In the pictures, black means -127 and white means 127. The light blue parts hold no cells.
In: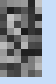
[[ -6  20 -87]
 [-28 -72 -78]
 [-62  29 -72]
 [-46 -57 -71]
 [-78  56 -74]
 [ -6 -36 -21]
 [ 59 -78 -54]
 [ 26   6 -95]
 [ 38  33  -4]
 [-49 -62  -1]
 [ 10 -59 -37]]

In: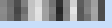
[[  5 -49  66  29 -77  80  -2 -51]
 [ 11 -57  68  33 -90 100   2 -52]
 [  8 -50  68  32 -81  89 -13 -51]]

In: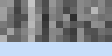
[[ 17 -49  69 -51  -6 -37   1   8]
 [ 32 -61  50 -46 -12 -26 -15   3]
 [ 30 -50  49 -79 -12 -81   8 -15]
 [ -6 -56  56 -69 -52 -39 -56  10]
 [-20 -21  35 -60   4 -67 -43 -15]
 [ 47 -27  49 -54 -18 -59 -27 -31]]

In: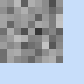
[[ 30  57  47  11  18]
 [ 15  27  13  12   1]
 [ 36  21  23  25  61]
 [ 35  18  -8  33  65]
 [-15   3  31 -13 -32]
 [ 13  60   1  37   1]
 [ 29  24 -16  66   9]
 [-16  44  12  12  26]
 [-15  10 -24  38 -12]]

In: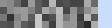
[[ 16 -22  26 -54 -56 -59  42]
 [-44  22   1  39  59  15  15]
 [ -8   4 -34 -62  53  23  56]
 [-41  16 -50   9  55  23 -84]]

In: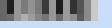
[[-24  23  17 -67 -97 -78  11]
 [-24  23  18 -69 -97 -77  11]
 [-24  23  28 -10 -20  13  11]]
